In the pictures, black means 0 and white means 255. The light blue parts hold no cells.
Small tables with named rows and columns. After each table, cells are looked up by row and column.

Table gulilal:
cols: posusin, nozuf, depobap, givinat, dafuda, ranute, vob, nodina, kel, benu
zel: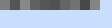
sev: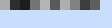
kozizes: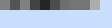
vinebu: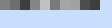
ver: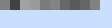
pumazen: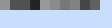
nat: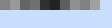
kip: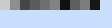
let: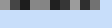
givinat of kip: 92
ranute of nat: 35
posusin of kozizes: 128
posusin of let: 149
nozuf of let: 69
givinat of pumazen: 36
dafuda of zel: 86
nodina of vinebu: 162
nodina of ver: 90
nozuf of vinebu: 109
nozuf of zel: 84
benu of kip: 22
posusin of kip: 203
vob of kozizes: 110
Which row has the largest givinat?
ver

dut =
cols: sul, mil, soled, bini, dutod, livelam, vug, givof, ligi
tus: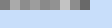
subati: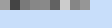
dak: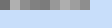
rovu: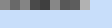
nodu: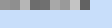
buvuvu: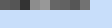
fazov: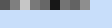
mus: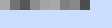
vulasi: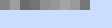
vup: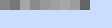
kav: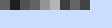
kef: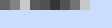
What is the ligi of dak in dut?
142
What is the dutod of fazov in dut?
103
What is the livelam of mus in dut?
168
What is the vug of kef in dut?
83
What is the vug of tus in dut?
195
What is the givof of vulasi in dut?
154
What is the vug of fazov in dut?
116
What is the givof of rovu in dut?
93
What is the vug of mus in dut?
127

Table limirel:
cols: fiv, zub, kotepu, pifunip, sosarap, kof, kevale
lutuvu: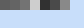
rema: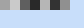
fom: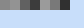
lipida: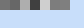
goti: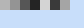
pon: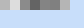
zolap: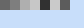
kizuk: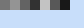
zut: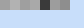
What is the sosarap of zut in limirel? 58
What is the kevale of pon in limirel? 181
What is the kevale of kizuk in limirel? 24
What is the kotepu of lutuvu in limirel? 115
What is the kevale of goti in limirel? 165
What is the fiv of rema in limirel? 163
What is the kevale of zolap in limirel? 92
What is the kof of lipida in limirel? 125
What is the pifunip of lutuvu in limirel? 206
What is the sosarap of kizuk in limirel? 195
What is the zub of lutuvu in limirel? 100
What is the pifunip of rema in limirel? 41

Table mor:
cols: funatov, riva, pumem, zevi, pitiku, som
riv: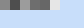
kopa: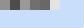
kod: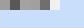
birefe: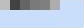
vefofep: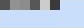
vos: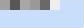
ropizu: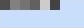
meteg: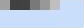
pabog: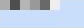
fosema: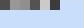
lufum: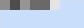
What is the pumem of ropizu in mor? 116
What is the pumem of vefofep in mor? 140
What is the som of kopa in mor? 227
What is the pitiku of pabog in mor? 105
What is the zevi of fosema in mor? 83
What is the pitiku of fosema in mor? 202
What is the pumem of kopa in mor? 153
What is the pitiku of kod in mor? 111
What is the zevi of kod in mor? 160
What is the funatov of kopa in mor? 145
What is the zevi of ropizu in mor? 97
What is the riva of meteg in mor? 65
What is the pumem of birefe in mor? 101
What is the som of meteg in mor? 191
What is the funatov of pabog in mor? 173
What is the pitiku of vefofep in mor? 204
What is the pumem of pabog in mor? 181
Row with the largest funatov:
birefe

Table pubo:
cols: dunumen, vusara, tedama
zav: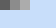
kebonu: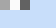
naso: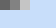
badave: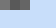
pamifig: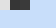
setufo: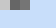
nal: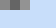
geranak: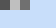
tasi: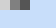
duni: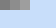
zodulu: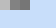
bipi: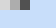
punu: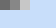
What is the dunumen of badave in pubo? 117
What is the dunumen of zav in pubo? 94
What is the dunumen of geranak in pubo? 83
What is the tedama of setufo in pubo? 117
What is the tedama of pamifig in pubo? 58
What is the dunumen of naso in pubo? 100
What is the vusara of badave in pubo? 89

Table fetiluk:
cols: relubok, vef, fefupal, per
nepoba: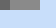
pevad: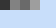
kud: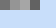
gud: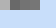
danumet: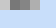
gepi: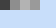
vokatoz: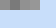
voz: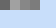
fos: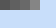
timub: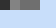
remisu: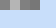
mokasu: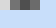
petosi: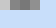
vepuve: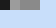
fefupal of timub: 110
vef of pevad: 130
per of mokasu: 107
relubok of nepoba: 102
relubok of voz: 103
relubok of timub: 48
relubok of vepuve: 27
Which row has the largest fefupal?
gepi

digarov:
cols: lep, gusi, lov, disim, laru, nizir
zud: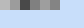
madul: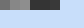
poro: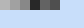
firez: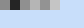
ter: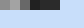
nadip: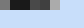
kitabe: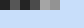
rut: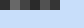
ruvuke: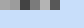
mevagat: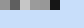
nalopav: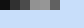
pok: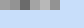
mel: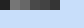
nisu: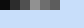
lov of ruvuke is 67
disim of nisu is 145
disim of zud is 128
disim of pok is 164
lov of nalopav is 75
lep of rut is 47
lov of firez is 144
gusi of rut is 104
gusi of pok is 147
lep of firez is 139
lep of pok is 159
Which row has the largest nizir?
firez

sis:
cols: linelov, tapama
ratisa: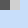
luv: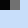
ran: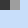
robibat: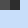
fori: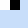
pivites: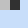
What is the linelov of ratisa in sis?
87
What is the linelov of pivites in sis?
192
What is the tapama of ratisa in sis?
208
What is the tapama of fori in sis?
1
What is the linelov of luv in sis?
5
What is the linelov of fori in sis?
254

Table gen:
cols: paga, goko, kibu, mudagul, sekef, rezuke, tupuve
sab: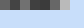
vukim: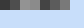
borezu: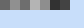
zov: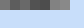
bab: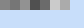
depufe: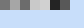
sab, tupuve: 186
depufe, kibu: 108
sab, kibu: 113
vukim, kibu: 147
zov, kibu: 105
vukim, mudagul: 139
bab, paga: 133
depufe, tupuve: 88
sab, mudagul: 64
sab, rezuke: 103
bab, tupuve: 171

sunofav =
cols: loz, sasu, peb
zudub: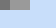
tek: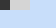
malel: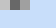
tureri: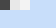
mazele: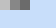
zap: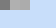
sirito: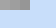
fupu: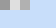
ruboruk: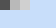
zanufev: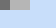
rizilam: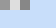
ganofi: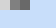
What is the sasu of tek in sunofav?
212
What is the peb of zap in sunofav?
172
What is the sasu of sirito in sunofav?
158
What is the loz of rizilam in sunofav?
152
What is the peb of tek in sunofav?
213
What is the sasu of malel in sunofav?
104
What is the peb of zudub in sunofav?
154
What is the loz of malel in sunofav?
195
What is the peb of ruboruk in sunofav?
208
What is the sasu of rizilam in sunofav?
222
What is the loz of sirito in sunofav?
164
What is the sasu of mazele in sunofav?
135
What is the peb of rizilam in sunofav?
135
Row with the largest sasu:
tureri

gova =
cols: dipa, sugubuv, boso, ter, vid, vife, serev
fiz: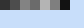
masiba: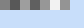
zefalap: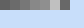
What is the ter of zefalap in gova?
136
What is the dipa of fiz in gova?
50
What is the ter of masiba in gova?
96
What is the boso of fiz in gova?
131
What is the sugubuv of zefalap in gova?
107
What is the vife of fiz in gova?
127
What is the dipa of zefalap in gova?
97
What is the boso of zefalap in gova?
119
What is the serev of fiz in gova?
18
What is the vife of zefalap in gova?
192
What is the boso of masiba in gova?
158
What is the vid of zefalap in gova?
143
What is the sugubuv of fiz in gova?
77
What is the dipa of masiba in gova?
129
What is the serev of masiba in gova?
148
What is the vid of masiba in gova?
151
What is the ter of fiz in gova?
107
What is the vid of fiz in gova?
180
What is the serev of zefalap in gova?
104
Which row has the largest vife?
masiba

